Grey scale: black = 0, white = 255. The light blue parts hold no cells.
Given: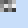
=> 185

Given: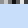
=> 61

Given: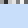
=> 102

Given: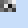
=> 242

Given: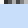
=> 187

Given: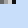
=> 18

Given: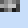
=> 95
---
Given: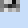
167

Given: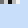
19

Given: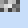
60

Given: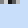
25

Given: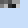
51

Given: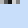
20
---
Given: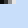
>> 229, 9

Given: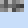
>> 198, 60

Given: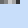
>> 203, 52

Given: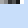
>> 253, 23

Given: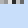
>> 225, 43

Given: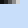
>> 211, 15

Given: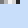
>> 243, 38
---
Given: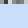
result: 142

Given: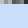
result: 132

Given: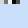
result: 116

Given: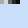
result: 101

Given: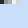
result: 174

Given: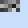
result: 109

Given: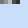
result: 118

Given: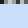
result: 142

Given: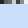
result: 111
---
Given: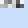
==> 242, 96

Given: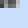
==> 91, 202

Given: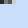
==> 41, 206

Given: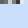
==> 98, 232

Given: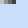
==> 196, 65

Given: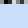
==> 147, 187

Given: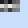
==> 30, 132
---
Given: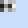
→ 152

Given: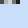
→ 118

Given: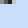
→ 35

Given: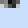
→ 40

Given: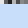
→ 136

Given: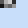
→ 100

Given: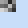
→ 108

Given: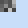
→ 194

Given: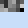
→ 71

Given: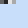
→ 228
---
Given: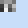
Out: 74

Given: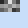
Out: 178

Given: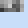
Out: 113

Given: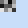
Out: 201

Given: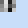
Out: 16

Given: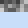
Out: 91

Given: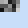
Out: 112
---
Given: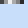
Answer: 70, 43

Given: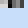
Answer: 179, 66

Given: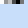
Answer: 251, 117

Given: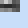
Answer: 153, 85

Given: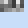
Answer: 161, 173

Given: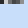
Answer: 42, 143
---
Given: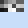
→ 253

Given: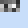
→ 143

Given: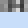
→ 212

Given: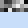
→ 93

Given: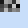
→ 94

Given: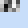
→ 177
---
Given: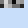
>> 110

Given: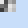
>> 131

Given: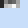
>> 208

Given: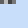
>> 190

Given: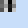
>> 211

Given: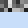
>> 186
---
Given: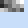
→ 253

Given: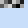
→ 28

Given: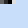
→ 223

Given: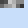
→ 135

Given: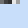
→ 158

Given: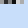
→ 172
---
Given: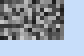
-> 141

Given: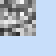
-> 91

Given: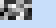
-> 62

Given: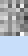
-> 175

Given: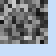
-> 32

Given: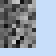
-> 56

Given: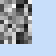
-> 35
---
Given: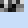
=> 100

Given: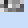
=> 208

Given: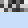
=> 146

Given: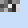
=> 156

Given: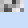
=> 177

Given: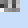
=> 131

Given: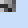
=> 202
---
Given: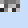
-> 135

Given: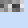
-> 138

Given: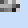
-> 120

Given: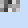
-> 63

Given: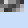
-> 51

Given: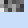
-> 138
